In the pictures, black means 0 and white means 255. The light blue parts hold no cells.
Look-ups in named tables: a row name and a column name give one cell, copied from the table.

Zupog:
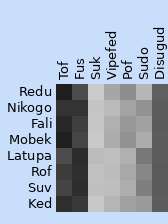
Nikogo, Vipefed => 186
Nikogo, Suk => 197
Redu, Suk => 202
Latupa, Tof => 76
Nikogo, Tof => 51
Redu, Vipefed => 166
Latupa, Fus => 44
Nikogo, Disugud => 92
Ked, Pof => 160

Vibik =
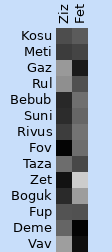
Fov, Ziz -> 4
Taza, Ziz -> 109
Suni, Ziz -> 44
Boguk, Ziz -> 42
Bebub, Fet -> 111
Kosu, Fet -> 91
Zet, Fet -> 204
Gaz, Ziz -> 153
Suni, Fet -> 102

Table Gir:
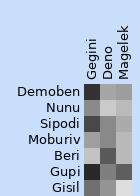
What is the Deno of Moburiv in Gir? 137
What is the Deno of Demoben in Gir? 166
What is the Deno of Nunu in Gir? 202
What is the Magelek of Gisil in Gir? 222
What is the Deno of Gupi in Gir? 127
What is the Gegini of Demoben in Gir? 50
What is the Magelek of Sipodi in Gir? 171
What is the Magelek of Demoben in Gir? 157

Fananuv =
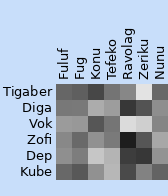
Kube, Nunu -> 99
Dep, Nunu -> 147
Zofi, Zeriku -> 86
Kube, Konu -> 145
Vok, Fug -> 152
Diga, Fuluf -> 120
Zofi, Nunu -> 167
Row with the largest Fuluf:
Vok

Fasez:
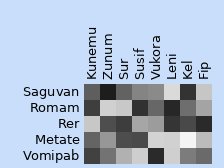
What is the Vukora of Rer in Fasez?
156
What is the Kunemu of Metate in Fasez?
100
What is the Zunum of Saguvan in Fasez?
29
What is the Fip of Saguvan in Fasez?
198
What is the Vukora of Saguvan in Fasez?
138
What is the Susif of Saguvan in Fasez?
132
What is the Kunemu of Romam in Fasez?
62
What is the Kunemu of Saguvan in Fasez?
94
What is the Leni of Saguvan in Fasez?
218
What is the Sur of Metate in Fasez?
77
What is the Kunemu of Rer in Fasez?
199
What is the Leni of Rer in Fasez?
53
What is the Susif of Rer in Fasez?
166
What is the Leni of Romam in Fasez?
39
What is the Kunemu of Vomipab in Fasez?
65
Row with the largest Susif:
Vomipab

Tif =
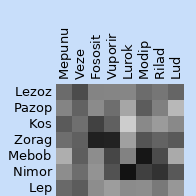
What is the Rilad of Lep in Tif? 121
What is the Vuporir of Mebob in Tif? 70
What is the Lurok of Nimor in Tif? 18
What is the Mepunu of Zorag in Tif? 110
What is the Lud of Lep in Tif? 151
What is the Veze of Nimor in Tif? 109
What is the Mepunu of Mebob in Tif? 174
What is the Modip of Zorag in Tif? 84
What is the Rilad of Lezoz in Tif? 118
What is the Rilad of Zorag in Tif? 99
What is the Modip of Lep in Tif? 141
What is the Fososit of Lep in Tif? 141
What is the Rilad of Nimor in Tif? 50
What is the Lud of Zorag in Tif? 89
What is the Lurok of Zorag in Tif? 160

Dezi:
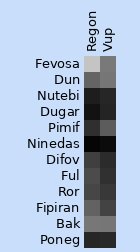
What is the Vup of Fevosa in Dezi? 121
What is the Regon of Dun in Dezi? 100
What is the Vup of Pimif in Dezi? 92
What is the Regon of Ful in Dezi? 75
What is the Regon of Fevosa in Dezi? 196
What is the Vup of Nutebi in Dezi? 38
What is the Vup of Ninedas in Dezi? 11
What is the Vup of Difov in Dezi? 43
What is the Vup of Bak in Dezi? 118
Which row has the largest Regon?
Fevosa

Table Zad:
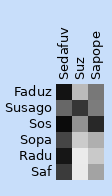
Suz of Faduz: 187
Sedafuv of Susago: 103
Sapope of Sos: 40
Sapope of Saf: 163
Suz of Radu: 235
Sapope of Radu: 201
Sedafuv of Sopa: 69
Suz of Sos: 146
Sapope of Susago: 124
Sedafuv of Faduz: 19
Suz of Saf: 234

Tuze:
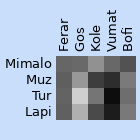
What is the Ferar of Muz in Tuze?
95
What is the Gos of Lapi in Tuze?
176
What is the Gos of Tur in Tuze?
207
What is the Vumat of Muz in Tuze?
45
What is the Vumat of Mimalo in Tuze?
104
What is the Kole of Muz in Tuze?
61
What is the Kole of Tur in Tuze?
117
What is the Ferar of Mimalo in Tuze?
102
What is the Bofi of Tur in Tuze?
110
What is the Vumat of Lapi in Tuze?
28
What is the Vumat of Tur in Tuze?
13
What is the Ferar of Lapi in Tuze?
96
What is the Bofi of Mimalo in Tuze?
82
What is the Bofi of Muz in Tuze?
122
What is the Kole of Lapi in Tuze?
74
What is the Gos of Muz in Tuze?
152
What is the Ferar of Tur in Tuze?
99

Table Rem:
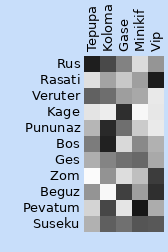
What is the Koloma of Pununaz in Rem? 41
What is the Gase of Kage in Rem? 46
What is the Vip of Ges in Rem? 169
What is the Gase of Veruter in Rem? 158
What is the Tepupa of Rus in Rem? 30
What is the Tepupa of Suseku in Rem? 177
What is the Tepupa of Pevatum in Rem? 212
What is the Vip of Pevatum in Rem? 172

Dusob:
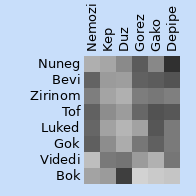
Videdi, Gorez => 155
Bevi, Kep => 155
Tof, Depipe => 87
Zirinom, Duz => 176
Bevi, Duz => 158
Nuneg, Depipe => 48
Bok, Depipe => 197
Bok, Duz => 62
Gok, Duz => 172
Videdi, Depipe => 118
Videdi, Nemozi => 190
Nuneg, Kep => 166

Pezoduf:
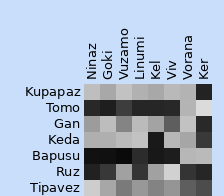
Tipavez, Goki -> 167
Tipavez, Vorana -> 94
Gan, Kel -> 163
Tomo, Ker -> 219
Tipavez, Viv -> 149
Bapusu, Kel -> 24
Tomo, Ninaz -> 40
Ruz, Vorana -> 52
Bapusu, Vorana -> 183
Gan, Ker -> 41
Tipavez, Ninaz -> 205
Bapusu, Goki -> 16
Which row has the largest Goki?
Gan

